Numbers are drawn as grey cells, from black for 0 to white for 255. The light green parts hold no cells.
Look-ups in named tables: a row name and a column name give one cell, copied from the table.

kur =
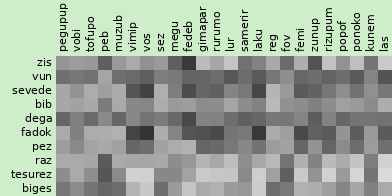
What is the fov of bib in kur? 145
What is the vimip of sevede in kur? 85
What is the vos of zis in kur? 145
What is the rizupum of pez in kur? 101
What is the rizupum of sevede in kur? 118
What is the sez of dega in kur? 124
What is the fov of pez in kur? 162
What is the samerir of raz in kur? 142
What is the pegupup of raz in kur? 170
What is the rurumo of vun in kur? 109
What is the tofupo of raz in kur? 167
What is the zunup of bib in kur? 129
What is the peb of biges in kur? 101
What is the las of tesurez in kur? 218
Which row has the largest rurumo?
tesurez

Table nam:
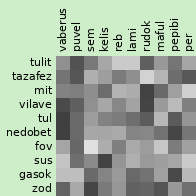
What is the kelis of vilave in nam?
167
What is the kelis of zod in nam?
122
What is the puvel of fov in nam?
103
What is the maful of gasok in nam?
161
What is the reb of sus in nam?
149
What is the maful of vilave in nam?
154
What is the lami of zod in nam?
97
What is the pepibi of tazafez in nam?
109
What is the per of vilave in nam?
127
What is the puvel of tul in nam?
106
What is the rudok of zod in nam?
101
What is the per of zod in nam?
111
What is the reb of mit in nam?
179
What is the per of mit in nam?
207
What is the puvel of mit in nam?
126
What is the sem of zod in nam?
70

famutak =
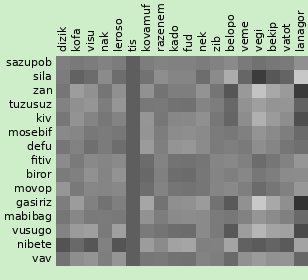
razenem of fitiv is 131
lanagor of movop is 151
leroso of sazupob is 124
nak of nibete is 129
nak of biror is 132
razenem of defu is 127
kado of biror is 109
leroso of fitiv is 138
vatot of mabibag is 128
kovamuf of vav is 119
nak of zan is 117
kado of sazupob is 129
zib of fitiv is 133
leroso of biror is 147
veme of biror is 135
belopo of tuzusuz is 104
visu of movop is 135
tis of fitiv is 94
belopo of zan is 86
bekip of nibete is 100

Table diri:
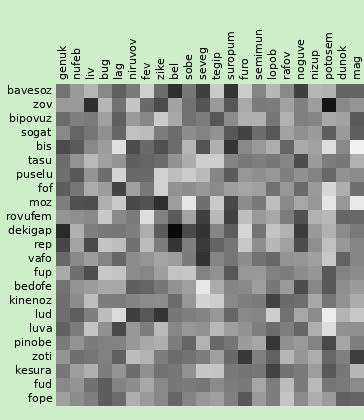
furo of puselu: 150
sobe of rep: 127
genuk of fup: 170
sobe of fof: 141
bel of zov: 162
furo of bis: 136
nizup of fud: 185
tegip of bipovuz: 87
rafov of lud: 114
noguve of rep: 77
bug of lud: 188
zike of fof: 208
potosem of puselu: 103
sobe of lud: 127
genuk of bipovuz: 108
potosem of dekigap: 177

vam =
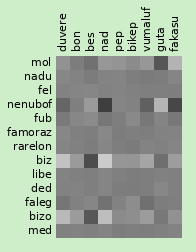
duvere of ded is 130
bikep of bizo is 142
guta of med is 128
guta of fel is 127
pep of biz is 150
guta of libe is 129
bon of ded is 131
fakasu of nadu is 133
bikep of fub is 137
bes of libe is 127
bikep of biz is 149
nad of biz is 203
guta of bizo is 120
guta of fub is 132
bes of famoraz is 126
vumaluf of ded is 126

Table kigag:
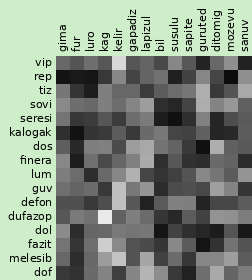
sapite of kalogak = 66
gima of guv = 111
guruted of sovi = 173
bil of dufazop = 53
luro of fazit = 110
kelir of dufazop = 97
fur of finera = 29
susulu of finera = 88
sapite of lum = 84
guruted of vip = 36
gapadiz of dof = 133
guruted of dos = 16
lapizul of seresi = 123
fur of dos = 41
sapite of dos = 57
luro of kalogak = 52
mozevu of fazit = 115
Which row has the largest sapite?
defon

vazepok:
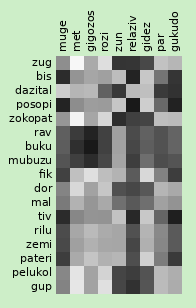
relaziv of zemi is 70
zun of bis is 189
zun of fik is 179
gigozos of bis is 166
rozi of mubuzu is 71
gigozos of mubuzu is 44
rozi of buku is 65
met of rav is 59
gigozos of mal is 150
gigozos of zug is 170

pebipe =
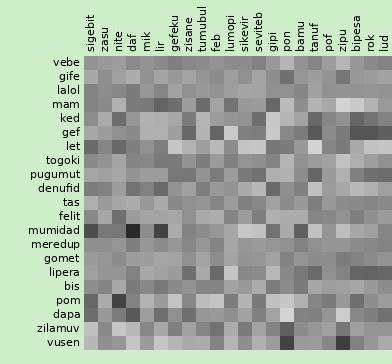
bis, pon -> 140
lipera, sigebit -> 159
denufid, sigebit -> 124
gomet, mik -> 157
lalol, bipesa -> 146
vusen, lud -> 171
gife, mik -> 145
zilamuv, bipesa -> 159
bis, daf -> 122
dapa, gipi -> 163
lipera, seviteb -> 140
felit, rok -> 143
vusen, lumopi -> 181
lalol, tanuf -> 160
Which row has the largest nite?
zilamuv

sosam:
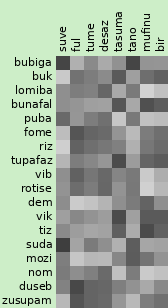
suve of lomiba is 143
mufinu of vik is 90
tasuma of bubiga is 145
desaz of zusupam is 105
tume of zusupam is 100
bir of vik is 90
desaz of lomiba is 102
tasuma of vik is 75
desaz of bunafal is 161
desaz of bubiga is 170
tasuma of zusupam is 150
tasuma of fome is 148
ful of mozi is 198
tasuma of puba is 198
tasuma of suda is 177
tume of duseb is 100

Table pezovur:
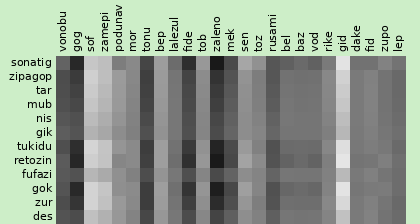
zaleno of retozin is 26
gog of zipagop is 59
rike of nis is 131
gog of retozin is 39
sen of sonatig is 166
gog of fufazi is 82
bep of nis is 149
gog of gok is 41
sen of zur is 150
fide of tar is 72
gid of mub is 198
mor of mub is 132
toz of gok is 133
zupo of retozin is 127
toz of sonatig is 145
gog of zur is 53
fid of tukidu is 125
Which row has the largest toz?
sonatig

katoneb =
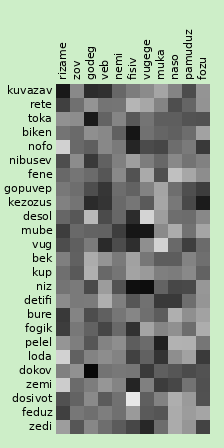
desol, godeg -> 185
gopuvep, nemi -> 109
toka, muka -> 94
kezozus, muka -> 166
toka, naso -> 94
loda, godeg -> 131
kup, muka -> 127
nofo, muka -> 70
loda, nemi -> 131
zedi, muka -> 109
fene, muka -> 79
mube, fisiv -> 22
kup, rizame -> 111
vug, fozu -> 107
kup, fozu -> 98
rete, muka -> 132
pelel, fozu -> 118

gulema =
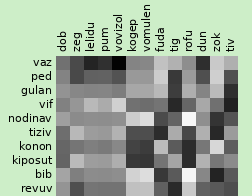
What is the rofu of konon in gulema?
44
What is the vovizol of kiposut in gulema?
174
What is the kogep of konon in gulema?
67
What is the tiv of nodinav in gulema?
84
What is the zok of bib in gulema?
35
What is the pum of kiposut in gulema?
155
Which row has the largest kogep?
bib

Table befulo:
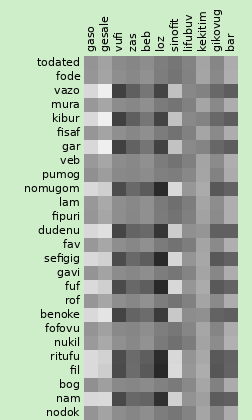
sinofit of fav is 114
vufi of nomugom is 76
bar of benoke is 95
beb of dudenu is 105
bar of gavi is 173
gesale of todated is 162
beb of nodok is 142
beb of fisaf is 143
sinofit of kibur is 194
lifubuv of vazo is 136
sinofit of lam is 111

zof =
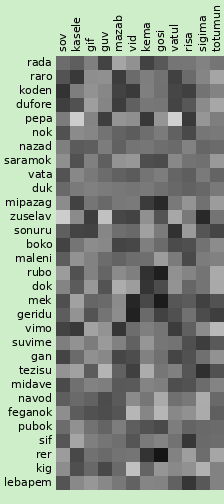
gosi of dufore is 118
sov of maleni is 93
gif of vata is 121
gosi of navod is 170
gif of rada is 127
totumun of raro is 165
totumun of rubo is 170
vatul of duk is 104
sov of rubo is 156
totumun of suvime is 89
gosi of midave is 127
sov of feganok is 142

